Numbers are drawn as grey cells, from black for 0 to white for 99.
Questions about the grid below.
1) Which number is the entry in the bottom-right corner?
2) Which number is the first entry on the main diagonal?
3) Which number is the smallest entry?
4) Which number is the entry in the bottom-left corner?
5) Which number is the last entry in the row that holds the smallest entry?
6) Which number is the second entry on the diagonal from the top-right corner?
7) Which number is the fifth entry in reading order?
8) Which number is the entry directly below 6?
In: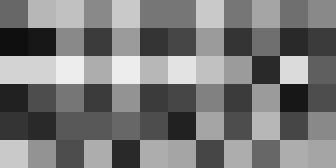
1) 64
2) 40
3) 6
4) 78
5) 23
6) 16
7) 78
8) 82

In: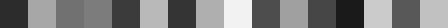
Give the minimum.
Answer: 10
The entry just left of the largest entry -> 68

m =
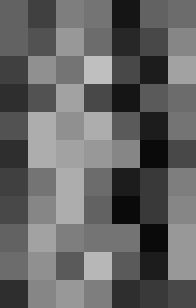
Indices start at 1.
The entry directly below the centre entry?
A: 42
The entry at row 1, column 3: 49
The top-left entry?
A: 38
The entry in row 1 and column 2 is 25
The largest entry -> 74
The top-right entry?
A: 42
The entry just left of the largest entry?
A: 45
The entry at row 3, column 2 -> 56
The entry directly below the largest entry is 28
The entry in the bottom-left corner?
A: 18
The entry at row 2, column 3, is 59
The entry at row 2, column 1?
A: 38
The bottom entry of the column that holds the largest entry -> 49
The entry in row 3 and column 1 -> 25
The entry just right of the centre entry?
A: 52
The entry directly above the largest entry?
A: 42

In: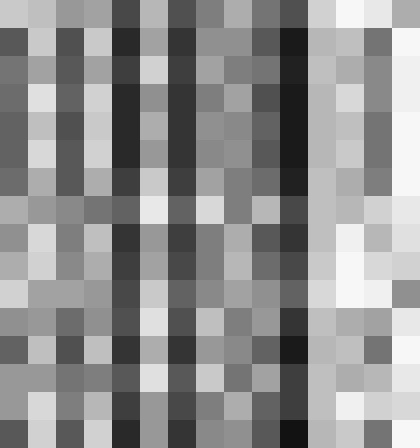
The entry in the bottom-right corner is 96
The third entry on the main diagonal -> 34
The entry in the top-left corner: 78
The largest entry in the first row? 96
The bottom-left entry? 34
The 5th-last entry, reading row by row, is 7
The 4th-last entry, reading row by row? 71
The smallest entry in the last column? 56
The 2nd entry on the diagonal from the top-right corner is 45
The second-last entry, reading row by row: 45
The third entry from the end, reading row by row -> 78
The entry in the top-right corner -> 67
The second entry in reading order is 74
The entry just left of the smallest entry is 34
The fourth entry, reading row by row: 63
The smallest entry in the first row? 28
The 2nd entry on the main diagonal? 78

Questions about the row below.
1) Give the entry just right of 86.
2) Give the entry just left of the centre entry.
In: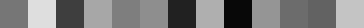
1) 24
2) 55

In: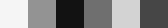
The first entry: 95
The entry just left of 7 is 57
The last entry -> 27

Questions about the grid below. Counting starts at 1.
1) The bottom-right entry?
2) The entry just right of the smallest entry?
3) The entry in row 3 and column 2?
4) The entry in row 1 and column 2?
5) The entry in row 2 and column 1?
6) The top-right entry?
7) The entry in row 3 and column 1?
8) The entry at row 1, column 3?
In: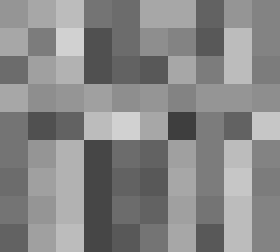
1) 51
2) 48
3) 62
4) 65
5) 65
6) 51
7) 42
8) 73

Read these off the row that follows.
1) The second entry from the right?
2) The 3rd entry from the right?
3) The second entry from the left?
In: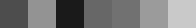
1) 60
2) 44
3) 57

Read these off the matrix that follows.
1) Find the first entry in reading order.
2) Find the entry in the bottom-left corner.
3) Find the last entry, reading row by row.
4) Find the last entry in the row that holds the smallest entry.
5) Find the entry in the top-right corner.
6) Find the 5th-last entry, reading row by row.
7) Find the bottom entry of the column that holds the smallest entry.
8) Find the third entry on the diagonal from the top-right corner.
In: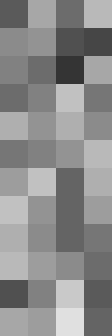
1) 35
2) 65
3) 39
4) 65
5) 72
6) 35
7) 87
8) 42
